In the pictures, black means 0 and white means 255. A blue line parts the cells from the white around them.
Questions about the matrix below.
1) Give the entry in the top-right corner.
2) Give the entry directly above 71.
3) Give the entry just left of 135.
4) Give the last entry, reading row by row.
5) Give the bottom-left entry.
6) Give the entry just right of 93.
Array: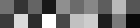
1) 85
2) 143
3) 107
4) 9
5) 59
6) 185

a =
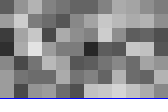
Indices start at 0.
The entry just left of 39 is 124
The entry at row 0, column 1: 148
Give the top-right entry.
124
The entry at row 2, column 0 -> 60
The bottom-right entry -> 136
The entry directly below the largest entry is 116
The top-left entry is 93
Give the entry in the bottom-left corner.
156
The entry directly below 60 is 47
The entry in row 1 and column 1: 205
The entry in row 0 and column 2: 179
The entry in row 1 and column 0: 156
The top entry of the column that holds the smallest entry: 100
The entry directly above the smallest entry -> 130
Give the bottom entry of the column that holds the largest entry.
148
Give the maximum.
227
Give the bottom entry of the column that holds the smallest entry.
193
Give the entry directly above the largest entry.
199
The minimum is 39
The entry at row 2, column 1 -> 164

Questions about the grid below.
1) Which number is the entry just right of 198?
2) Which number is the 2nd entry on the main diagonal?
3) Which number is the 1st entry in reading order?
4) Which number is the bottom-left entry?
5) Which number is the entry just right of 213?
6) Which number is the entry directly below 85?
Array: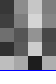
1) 126
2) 126
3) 55
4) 190
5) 134
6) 91

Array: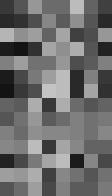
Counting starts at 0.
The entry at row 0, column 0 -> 56
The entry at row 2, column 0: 181
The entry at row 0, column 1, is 85
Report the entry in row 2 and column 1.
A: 143
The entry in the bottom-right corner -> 121
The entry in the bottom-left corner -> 85
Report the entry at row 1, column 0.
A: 41
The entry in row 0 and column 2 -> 151
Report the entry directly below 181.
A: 27
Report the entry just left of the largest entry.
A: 78
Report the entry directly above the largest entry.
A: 158
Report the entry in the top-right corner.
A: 64
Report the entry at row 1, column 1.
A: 49
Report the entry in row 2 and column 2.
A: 158

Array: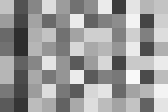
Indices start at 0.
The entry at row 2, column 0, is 105
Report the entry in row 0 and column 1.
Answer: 82
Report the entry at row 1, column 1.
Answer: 69
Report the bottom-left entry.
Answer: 90
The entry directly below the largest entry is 163
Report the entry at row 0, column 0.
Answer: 195
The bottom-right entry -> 228
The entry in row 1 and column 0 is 156
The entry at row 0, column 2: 134
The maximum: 249
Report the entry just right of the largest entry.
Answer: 75
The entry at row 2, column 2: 175
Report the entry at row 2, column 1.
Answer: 45
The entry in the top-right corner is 195
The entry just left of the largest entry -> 120
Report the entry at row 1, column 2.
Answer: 163

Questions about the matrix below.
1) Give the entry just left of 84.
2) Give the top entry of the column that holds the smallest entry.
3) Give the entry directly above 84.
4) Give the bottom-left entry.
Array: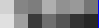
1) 111
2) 117
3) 145
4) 224

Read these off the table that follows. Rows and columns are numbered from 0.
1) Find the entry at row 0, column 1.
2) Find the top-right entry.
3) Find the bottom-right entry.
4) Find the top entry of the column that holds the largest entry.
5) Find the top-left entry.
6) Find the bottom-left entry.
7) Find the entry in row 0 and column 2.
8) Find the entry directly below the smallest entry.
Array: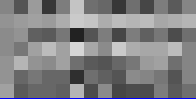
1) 84
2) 133
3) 111
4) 196
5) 133
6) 161
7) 155
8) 214

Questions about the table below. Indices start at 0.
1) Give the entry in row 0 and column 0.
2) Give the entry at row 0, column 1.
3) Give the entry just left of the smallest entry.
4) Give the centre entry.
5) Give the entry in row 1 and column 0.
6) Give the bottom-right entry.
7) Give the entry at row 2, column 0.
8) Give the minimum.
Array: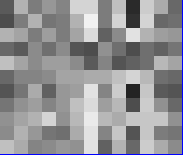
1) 90
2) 178
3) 204
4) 171
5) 77
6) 139
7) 178
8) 35
